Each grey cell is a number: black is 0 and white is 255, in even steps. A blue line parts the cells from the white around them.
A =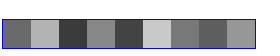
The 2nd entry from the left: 179
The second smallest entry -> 67
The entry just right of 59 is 135

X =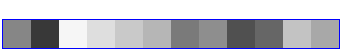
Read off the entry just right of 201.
182
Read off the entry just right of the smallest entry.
246
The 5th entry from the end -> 142
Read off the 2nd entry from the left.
56

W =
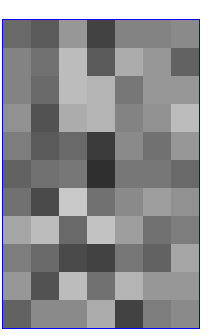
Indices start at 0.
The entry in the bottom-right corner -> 138
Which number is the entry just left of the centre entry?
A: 119
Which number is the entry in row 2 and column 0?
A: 131
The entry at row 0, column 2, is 151
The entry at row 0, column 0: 105
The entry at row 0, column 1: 90
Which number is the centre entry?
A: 47
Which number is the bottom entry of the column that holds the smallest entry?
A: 172
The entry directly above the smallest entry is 59
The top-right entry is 138
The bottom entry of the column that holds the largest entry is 138
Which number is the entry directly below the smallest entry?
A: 113
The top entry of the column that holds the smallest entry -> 66
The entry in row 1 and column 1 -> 113
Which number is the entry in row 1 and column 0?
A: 131
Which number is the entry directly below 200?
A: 105

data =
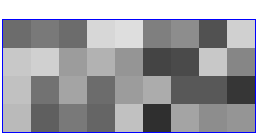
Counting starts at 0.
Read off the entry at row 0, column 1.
121
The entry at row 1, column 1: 208
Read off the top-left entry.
108
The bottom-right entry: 149
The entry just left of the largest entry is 215
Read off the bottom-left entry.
186
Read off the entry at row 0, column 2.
108
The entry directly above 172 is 68
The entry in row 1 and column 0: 200
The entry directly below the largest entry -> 149
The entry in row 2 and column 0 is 193

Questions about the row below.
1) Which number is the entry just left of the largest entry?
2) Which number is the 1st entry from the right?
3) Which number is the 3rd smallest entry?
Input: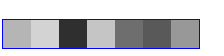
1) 181
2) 152
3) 110

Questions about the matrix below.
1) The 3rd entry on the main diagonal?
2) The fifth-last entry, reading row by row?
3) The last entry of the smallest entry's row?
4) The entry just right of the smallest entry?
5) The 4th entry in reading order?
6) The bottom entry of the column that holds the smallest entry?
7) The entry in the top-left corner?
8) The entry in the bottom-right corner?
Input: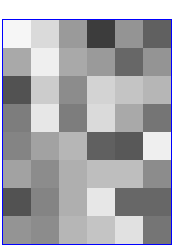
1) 140
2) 140
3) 96
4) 148
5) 60
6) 196
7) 246
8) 117

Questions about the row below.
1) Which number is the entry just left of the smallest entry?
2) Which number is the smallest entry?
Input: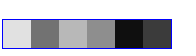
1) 142
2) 15

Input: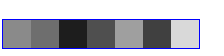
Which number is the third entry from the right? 159
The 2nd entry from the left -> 110
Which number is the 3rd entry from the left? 29

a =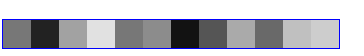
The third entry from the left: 162
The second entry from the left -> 34
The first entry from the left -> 119
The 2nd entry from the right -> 192

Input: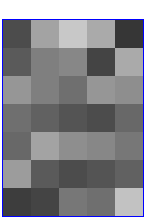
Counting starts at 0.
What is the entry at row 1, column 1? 127
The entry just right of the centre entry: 76
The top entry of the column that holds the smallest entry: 54
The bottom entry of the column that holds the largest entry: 119
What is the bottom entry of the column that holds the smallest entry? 194
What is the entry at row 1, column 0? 90
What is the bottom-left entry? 61
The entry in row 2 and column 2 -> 111
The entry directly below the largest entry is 135
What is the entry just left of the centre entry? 97
